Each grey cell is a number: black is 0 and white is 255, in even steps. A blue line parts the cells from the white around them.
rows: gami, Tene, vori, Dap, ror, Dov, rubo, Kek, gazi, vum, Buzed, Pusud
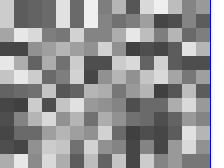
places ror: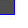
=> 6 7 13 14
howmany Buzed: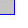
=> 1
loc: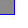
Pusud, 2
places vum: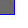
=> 1 2 8

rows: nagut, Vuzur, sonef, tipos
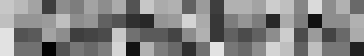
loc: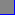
nagut, 21
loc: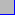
nagut, 1

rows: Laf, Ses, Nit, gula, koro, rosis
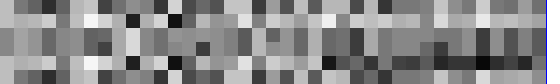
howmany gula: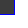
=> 4
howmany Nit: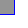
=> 4
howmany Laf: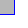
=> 4

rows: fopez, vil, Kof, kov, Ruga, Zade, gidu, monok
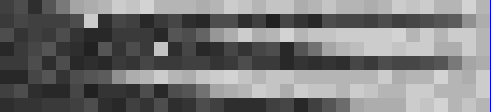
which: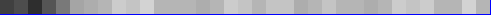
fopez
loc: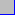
kov, 25

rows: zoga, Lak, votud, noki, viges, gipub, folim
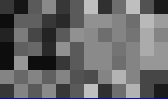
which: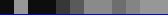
viges
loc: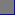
votud, 1
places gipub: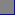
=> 0 2 4 7 9
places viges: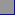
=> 1 10 11

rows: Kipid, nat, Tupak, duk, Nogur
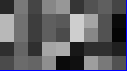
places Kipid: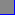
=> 3
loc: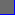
Nogur, 1
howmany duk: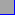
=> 1
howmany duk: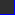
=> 4
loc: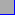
duk, 4
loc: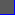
nat, 4
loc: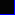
Tupak, 8

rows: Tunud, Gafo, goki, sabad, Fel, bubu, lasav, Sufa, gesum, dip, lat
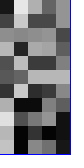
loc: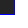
sabad, 1
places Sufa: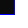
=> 1 2
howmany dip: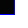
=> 2
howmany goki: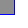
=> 2
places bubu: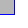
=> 2 3 4

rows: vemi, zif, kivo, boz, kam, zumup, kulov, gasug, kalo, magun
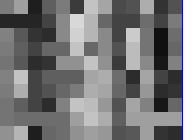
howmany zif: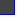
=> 4
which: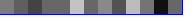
boz
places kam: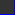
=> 3
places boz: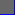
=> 3 4 6 12
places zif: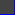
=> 3 8 9 11
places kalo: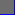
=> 1 2 3 4
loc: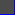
vemi, 8

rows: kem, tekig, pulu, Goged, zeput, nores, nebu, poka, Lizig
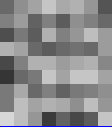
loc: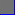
Goged, 5
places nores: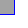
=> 4 7
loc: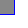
zeput, 7
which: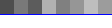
pulu

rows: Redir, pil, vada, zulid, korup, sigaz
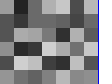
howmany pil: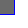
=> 3
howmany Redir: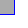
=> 0

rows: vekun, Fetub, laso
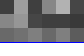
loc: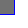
laso, 1
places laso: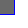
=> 0 3
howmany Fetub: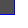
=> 0
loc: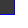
Fetub, 5
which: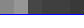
Fetub
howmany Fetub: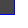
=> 1
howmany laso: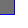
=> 1

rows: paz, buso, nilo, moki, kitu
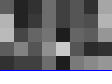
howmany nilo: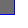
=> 0
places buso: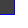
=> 4
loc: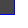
nilo, 1
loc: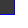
buso, 2

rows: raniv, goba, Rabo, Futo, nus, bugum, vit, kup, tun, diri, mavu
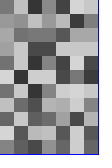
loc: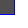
kup, 2
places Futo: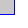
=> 1 4 5 6
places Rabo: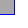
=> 0 5 6

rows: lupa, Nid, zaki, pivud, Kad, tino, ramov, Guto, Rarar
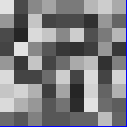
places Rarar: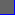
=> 5 6 8
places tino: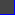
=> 1 2 5 7
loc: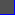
zaki, 6

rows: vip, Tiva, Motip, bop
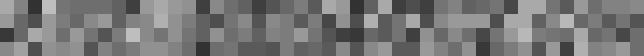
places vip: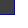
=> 9 14 18 28 30
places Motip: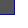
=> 7 23
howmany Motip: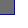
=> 5
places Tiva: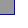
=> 0 3 7 32 33 34
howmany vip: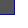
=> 1
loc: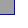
bop, 1

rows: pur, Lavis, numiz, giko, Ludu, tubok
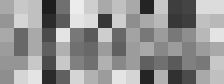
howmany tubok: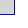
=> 3
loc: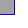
numiz, 9
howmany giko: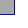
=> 3
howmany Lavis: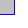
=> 2

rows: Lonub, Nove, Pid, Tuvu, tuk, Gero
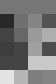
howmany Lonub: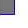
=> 4
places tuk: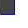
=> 0 1
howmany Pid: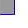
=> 1

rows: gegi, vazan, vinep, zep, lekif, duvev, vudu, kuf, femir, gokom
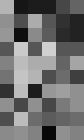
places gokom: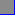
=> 0
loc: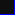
vinep, 1
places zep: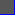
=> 0 2 4 5
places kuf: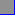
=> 0 2 5
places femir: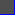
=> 0
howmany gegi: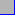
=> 1

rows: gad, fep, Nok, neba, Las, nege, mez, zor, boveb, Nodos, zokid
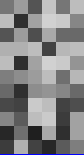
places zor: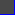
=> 0
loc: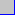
gad, 3
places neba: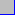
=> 2 5

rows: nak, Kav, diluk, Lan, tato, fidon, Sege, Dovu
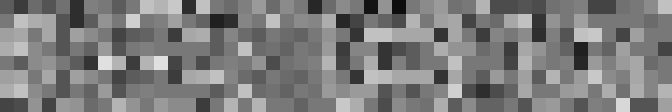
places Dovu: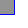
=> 2 5 9 38
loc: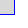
Dovu, 44
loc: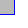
fidon, 27

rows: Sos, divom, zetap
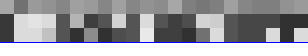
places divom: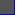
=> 4 7 9 11 16
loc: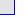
divom, 2
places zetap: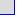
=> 1 2 15 19 21

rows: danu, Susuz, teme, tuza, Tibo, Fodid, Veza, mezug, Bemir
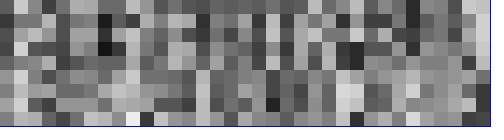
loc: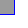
Veza, 2
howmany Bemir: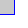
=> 0
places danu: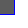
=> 0 16 18 21 26

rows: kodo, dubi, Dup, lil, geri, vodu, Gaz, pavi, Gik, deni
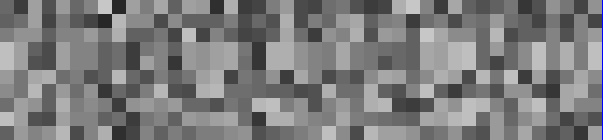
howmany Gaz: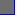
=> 6
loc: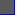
dubi, 5

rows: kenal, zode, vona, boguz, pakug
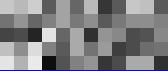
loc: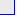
pakug, 2
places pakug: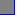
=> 5
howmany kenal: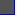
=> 0
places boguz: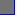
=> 6 11
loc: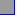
boguz, 7
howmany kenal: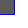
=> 3
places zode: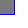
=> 5 8

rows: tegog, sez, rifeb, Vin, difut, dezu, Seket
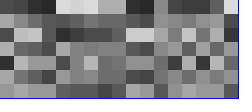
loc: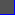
sez, 4
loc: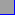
Vin, 14

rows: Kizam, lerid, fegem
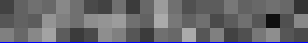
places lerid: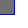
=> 5 9 14 17
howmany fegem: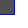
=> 1
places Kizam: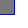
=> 16
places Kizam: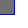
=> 2 5 8 12 19

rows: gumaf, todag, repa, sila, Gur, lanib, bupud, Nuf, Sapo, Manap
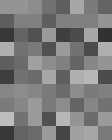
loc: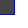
Manap, 4
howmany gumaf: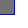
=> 1
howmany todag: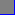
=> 5

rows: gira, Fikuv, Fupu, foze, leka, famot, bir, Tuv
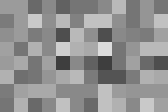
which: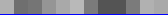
famot
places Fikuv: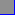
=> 3 8
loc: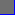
famot, 1
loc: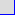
foze, 7
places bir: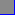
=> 4 5 6

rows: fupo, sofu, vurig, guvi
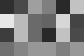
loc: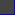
sofu, 5
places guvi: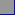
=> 2 3 5
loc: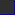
fupo, 0
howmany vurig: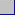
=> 1

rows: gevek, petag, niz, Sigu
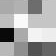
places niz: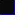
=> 0
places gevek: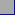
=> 0
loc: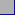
gevek, 1
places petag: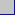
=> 2 3
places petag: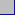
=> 0

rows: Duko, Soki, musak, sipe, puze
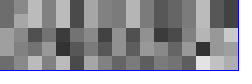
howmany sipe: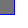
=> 1
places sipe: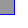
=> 3 10 13 15

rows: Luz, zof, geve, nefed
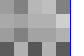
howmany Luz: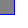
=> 2
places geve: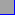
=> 2 3
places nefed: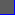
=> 0 4
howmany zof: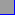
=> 0
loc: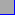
zof, 0
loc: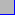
Luz, 2

